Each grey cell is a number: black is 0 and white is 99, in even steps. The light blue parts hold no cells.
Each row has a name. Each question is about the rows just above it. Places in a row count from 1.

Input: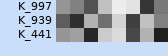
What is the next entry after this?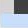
[75]
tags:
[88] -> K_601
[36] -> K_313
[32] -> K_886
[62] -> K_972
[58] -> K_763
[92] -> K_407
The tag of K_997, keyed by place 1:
K_763
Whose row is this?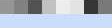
K_997
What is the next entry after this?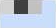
[50]

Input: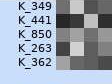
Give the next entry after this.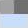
[59]
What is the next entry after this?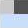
[40]

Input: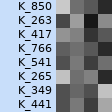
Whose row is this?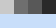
K_850
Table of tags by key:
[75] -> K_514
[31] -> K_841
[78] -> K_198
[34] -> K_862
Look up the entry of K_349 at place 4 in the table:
K_514
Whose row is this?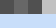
K_349

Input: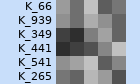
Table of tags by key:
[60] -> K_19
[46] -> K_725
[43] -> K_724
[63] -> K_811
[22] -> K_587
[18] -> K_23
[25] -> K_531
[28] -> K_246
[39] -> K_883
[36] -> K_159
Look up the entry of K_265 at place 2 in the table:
K_883
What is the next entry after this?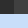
[32]
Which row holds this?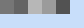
K_265
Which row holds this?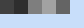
K_349
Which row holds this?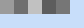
K_66
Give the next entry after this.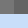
[71]

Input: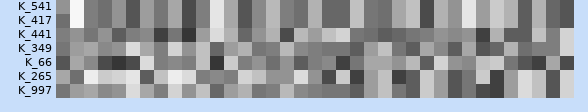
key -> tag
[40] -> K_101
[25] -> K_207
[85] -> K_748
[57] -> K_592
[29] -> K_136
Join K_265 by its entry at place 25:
K_207
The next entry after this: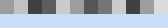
[75]
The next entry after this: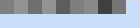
[65]

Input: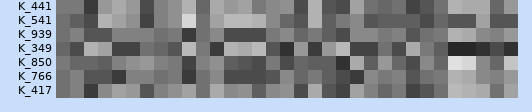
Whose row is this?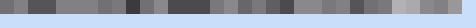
K_939
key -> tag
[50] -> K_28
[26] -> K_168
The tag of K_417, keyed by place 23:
K_28
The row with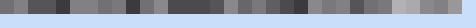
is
K_766
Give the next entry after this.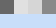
[40]

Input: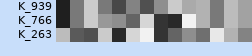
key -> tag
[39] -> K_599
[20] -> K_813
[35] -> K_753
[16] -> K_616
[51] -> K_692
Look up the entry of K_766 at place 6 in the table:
K_599
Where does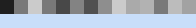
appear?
K_939
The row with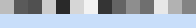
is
K_263
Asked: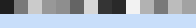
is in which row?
K_766
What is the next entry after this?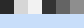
[43]

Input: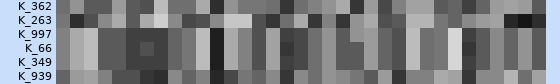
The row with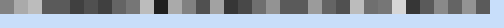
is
K_66
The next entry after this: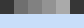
[60]
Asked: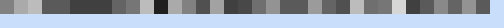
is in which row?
K_349

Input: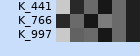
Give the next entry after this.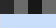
[12]
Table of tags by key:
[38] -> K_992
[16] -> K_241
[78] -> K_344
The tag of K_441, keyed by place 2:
K_241

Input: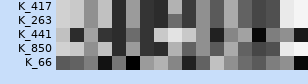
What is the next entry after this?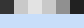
[52]
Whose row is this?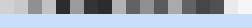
K_850
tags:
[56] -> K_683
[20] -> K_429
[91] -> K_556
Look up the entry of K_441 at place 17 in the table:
K_683
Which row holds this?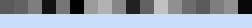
K_66

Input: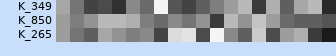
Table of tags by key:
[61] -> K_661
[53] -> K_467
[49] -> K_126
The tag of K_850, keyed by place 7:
K_126
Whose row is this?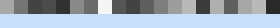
K_349
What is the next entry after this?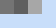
[57]
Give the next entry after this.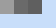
[37]
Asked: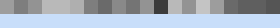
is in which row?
K_850

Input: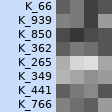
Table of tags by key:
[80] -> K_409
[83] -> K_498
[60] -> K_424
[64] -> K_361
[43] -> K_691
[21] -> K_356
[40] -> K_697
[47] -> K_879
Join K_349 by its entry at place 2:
K_361
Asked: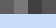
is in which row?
K_66
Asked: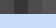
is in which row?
K_850
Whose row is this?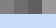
K_766
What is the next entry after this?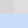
[64]

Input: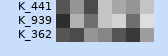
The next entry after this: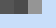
[52]
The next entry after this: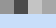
[58]
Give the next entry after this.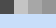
[76]

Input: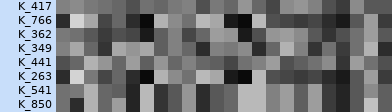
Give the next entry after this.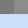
[17]
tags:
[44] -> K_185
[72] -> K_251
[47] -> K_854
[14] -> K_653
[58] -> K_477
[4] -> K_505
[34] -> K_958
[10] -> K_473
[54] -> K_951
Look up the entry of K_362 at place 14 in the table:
K_473
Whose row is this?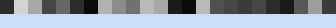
K_766
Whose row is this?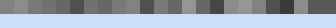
K_417

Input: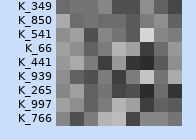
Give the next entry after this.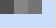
[35]
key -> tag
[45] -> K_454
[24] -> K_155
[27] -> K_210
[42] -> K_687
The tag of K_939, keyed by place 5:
K_155

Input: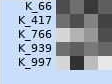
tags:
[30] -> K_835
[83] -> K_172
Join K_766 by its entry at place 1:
K_172
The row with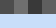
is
K_66
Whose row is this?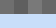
K_939
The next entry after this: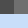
[22]

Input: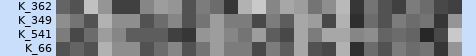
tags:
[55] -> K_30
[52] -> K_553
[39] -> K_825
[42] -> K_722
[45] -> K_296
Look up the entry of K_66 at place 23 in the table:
K_722
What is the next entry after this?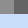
[42]
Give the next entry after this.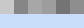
[72]
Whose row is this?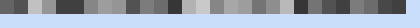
K_362
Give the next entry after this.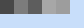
[28]
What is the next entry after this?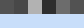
[48]

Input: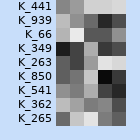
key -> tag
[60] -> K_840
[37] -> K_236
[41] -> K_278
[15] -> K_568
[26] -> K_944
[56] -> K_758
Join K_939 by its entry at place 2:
K_758
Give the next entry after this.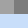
[52]
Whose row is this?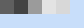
K_263
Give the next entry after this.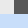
[34]

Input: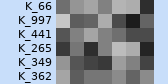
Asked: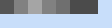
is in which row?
K_441
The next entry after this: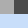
[11]
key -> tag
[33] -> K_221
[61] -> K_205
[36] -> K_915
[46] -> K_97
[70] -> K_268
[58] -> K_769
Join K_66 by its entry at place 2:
K_769
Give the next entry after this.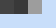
[50]
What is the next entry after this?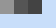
[22]
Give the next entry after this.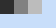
[67]

